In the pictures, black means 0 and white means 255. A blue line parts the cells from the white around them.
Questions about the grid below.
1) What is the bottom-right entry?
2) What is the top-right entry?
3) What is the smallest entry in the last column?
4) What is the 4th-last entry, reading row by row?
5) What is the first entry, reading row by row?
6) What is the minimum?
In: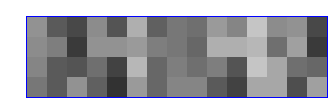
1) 160
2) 72
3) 58
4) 167
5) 146
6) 50

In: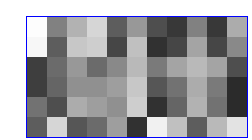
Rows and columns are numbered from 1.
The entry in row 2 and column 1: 247
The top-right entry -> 172
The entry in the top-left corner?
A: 253
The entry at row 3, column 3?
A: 152
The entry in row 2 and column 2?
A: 93
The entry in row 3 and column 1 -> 62
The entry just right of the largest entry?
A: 129
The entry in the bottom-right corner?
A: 227
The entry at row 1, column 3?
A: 178
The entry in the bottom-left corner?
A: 93

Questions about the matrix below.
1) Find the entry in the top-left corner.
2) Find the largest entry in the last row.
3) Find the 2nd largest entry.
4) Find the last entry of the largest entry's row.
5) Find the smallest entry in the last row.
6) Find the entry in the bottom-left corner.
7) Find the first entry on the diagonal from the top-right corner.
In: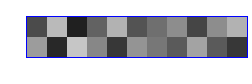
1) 75
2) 198
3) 186
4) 55
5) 40
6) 156
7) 178
